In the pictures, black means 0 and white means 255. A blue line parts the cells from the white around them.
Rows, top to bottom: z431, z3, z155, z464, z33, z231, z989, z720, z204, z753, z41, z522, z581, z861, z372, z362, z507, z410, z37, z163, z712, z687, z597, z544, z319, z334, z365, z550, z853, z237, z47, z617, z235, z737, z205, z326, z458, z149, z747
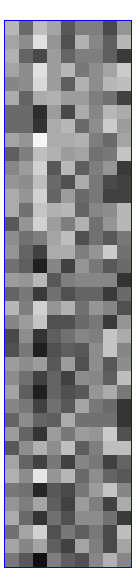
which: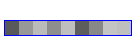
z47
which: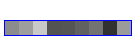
z687
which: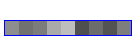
z362
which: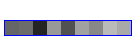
z989
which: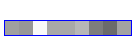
z204
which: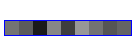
z410

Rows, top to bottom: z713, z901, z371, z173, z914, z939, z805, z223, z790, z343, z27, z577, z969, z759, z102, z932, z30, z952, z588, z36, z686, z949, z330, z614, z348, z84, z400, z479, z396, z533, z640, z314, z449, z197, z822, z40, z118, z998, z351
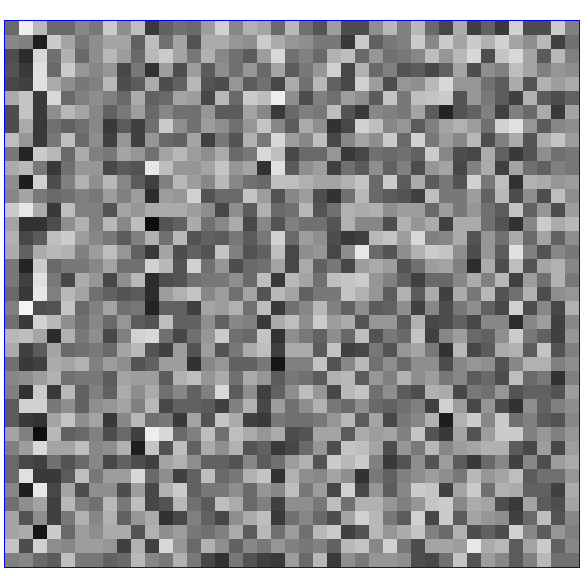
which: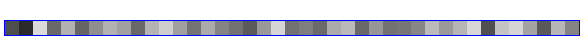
z371
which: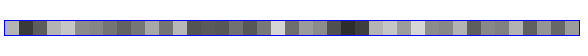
z932
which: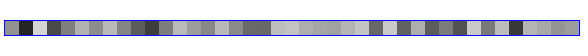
z577
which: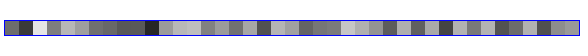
z36
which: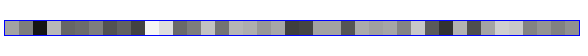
z533
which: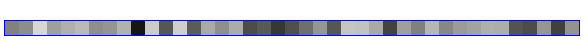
z640

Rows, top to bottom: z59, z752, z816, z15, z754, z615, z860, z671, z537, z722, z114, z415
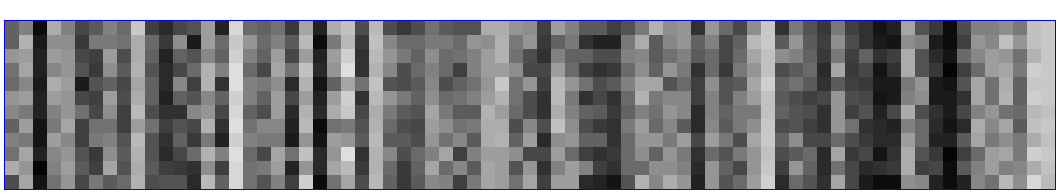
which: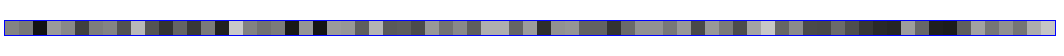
z537
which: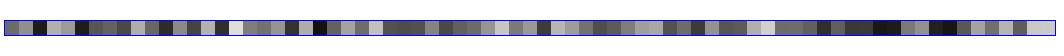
z754
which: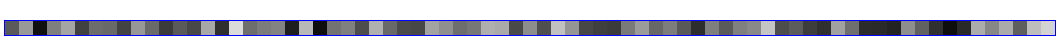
z671
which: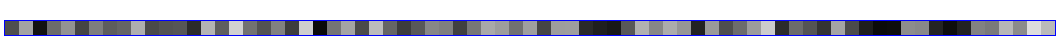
z415
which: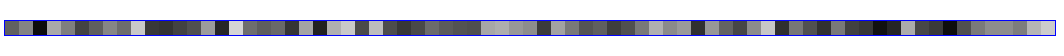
z59

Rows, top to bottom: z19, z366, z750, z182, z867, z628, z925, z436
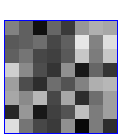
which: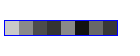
z182
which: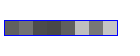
z750
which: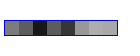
z19
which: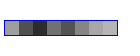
z867
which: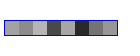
z628

